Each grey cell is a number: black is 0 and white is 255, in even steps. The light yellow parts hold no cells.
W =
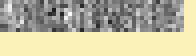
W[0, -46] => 122
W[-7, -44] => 238
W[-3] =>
[144, 155, 187, 182, 149, 229, 99, 157, 140, 109, 89, 146, 118, 116, 153, 114, 184, 157, 119, 172, 103, 153, 196, 101, 69, 117, 169, 38, 119, 87, 149, 103, 186, 95, 166, 146, 116, 199, 116, 154, 142, 128, 95, 134, 165, 164]
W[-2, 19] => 158
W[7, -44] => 153
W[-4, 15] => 85
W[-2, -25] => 156
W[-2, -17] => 107
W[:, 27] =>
[153, 137, 187, 134, 112, 38, 132, 199]
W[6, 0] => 79
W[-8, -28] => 116
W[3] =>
[130, 164, 192, 167, 140, 149, 138, 101, 148, 116, 143, 111, 40, 58, 169, 37, 176, 250, 154, 171, 101, 164, 197, 98, 82, 119, 96, 134, 72, 123, 96, 107, 84, 131, 208, 147, 150, 189, 140, 119, 141, 105, 103, 86, 207, 200]
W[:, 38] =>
[115, 93, 87, 140, 65, 116, 117, 115]
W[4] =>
[162, 168, 139, 185, 107, 190, 128, 91, 139, 95, 105, 147, 134, 175, 164, 85, 239, 177, 135, 187, 111, 158, 149, 99, 120, 139, 195, 112, 131, 77, 145, 160, 145, 93, 147, 99, 168, 158, 65, 129, 143, 134, 132, 142, 167, 136]
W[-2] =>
[79, 86, 142, 165, 198, 143, 114, 150, 152, 131, 118, 114, 111, 106, 108, 105, 97, 194, 114, 158, 111, 156, 178, 152, 45, 125, 156, 132, 81, 107, 89, 178, 183, 98, 184, 126, 126, 143, 117, 138, 124, 157, 183, 197, 148, 148]
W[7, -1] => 182
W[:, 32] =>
[131, 79, 165, 84, 145, 186, 183, 129]
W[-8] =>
[122, 150, 206, 149, 162, 129, 181, 137, 160, 114, 65, 183, 95, 118, 179, 115, 156, 170, 116, 104, 86, 190, 132, 152, 77, 151, 97, 153, 116, 123, 101, 124, 131, 132, 159, 119, 145, 205, 115, 62, 169, 141, 116, 171, 139, 150]
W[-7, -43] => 122
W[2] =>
[170, 197, 233, 146, 144, 179, 69, 120, 143, 105, 119, 157, 142, 29, 173, 140, 209, 186, 126, 161, 189, 148, 150, 138, 100, 146, 69, 187, 134, 167, 92, 125, 165, 113, 185, 155, 157, 147, 87, 175, 155, 100, 124, 125, 135, 205]
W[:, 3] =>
[149, 122, 146, 167, 185, 182, 165, 163]
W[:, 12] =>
[95, 146, 142, 40, 134, 118, 111, 153]
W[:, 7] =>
[137, 150, 120, 101, 91, 157, 150, 115]
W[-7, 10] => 93

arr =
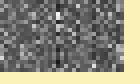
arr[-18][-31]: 148
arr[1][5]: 110
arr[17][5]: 74
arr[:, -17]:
[73, 37, 48, 244, 227, 39, 202, 182, 43, 155, 137, 63, 36, 74, 66, 26, 49, 136]
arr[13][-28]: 80
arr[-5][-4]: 124
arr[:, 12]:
[87, 101, 75, 120, 177, 78, 102, 78, 118, 84, 150, 82, 78, 88, 89, 76, 78, 136]
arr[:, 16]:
[74, 72, 128, 149, 80, 95, 109, 124, 70, 97, 74, 112, 71, 75, 70, 72, 176, 93]
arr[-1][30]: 80
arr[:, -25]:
[94, 175, 98, 91, 97, 155, 82, 82, 85, 80, 105, 115, 132, 101, 158, 103, 125, 80]
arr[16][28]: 174
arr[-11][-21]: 142
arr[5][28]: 81
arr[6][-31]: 88
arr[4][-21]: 70
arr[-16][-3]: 71
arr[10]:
[77, 157, 150, 97, 86, 74, 105, 81, 122, 177, 138, 91, 150, 83, 137, 141, 74, 76, 166, 67, 90, 91, 115, 109, 87, 95, 117, 92, 128, 60, 86]
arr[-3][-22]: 131
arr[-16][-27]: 86
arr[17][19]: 68
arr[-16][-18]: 108
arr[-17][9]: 87
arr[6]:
[88, 72, 93, 136, 86, 81, 82, 94, 198, 123, 80, 136, 102, 83, 202, 177, 109, 83, 109, 57, 122, 102, 132, 59, 73, 117, 67, 127, 107, 65, 95]
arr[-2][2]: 94
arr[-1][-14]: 81
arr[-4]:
[218, 92, 131, 91, 71, 148, 158, 105, 134, 102, 121, 103, 89, 121, 66, 121, 70, 109, 91, 89, 100, 113, 83, 56, 119, 69, 67, 110, 78, 119, 205]
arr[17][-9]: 152
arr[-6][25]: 72
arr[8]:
[75, 185, 85, 77, 121, 80, 85, 90, 76, 92, 115, 89, 118, 82, 43, 97, 70, 76, 189, 96, 95, 105, 135, 158, 59, 87, 126, 59, 126, 74, 85]
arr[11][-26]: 180
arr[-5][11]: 120
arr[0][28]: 72
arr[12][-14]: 88
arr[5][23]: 117
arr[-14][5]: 81
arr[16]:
[79, 133, 94, 89, 157, 85, 125, 121, 99, 122, 91, 100, 78, 154, 49, 80, 176, 88, 76, 154, 95, 89, 90, 223, 100, 87, 101, 67, 174, 73, 81]

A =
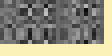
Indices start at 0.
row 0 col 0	90
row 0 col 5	98
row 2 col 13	70
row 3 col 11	192
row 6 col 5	100
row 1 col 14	104
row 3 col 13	93
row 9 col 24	110
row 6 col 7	135
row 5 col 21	73
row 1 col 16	75
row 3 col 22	99
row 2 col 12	54
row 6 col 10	126
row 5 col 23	94
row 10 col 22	100
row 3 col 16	135
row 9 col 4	138
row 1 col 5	160
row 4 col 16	92
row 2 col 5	48
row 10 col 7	164
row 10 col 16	130
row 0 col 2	144
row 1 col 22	107
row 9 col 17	125
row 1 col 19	150
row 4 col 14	106
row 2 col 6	48
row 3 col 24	116
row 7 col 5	140
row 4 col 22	104
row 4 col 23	67
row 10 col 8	63
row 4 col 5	131
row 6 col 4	87
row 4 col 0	90
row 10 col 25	106

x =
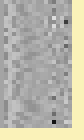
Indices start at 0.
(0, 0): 164
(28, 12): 166
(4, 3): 149
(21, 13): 166
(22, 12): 173
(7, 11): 166
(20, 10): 159
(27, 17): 163
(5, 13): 143
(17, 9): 176
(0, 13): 124
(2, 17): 162
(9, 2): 182
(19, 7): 175
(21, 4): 146
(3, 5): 151
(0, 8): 176
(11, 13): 181
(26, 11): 178
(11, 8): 166
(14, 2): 186
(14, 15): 164
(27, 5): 178
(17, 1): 140
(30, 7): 164
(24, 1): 188
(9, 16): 129
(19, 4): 148
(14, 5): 161
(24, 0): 164
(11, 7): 170
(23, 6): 170
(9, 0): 164
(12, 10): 164
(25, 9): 173
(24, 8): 179
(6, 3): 150

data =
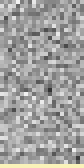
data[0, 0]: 151
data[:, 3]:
[185, 208, 153, 99, 223, 169, 146, 203, 198, 130, 129, 104, 169, 137, 117, 215, 133, 218, 133, 146, 166, 160, 219, 152, 166, 115, 161, 77, 146, 155, 176, 161, 157, 203, 178, 174, 145, 203, 187, 148, 154]
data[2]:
[183, 176, 205, 153, 134, 219, 145, 135, 134, 160, 125, 122, 143, 180, 156, 198, 148, 186, 171, 146, 119]
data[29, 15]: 116
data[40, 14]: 133
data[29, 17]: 160
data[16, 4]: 195
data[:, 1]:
[180, 146, 176, 185, 80, 114, 129, 138, 157, 148, 148, 140, 184, 155, 166, 174, 186, 141, 136, 102, 128, 149, 139, 222, 187, 201, 199, 144, 116, 150, 135, 195, 199, 179, 220, 153, 144, 151, 119, 156, 182]
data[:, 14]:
[138, 152, 156, 151, 179, 173, 167, 176, 233, 202, 92, 203, 159, 149, 99, 179, 105, 164, 149, 152, 158, 177, 151, 191, 140, 167, 187, 180, 90, 141, 196, 111, 116, 224, 161, 134, 157, 106, 133, 181, 133]
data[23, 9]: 150
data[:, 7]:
[113, 139, 135, 116, 161, 185, 166, 137, 112, 165, 186, 226, 122, 204, 188, 203, 182, 184, 127, 160, 145, 180, 125, 185, 148, 155, 222, 162, 227, 170, 157, 129, 142, 198, 131, 117, 205, 184, 144, 144, 169]
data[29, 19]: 171
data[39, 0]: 172
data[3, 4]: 101
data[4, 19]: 187
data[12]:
[171, 184, 82, 169, 145, 142, 169, 122, 111, 159, 184, 145, 165, 217, 159, 165, 142, 135, 147, 144, 154]
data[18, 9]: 142
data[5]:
[131, 114, 168, 169, 138, 157, 153, 185, 146, 184, 154, 206, 183, 177, 173, 173, 188, 133, 119, 129, 175]
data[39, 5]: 171
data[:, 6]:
[172, 177, 145, 138, 153, 153, 177, 196, 145, 188, 127, 126, 169, 140, 154, 129, 180, 181, 190, 164, 130, 151, 95, 242, 146, 210, 172, 159, 184, 216, 133, 224, 155, 180, 126, 134, 177, 214, 138, 186, 186]
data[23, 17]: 189
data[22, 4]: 150
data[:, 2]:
[145, 219, 205, 154, 168, 168, 162, 146, 173, 143, 211, 151, 82, 141, 157, 171, 149, 151, 104, 171, 154, 190, 169, 188, 174, 163, 168, 124, 152, 144, 155, 181, 137, 170, 163, 181, 178, 169, 148, 190, 147]
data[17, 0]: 146
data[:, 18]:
[186, 95, 171, 104, 132, 119, 137, 125, 158, 168, 178, 114, 147, 197, 169, 176, 152, 173, 151, 135, 136, 118, 142, 148, 177, 160, 177, 118, 165, 186, 164, 205, 153, 213, 169, 171, 137, 238, 174, 138, 167]
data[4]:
[196, 80, 168, 223, 142, 185, 153, 161, 141, 145, 158, 145, 181, 113, 179, 108, 179, 148, 132, 187, 215]
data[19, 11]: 208
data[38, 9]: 127
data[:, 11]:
[139, 121, 122, 182, 145, 206, 176, 78, 152, 156, 139, 177, 145, 203, 84, 145, 157, 148, 111, 208, 155, 130, 113, 144, 154, 166, 178, 150, 122, 201, 170, 180, 114, 156, 162, 138, 185, 135, 125, 162, 155]
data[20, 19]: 113
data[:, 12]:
[134, 141, 143, 158, 181, 183, 151, 112, 165, 80, 176, 182, 165, 99, 119, 208, 138, 200, 174, 174, 122, 105, 51, 98, 209, 211, 145, 185, 133, 143, 155, 171, 133, 173, 133, 216, 195, 187, 153, 140, 133]
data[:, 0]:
[151, 220, 183, 160, 196, 131, 162, 219, 140, 169, 161, 154, 171, 185, 208, 186, 179, 146, 203, 155, 158, 198, 134, 229, 128, 173, 181, 201, 143, 129, 171, 202, 198, 142, 225, 126, 188, 209, 120, 172, 145]

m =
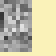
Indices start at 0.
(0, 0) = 165
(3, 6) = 199
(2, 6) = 101
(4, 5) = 108
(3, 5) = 152
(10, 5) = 121
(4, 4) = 211
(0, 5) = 167
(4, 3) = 116
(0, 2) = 116
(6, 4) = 133
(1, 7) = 175
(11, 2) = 158
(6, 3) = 173
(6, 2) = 163
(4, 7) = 155
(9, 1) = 62
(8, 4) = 147
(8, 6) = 110
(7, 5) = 218
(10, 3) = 175
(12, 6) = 130
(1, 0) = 143
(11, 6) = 154
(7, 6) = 200
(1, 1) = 181
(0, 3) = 118
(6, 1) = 168
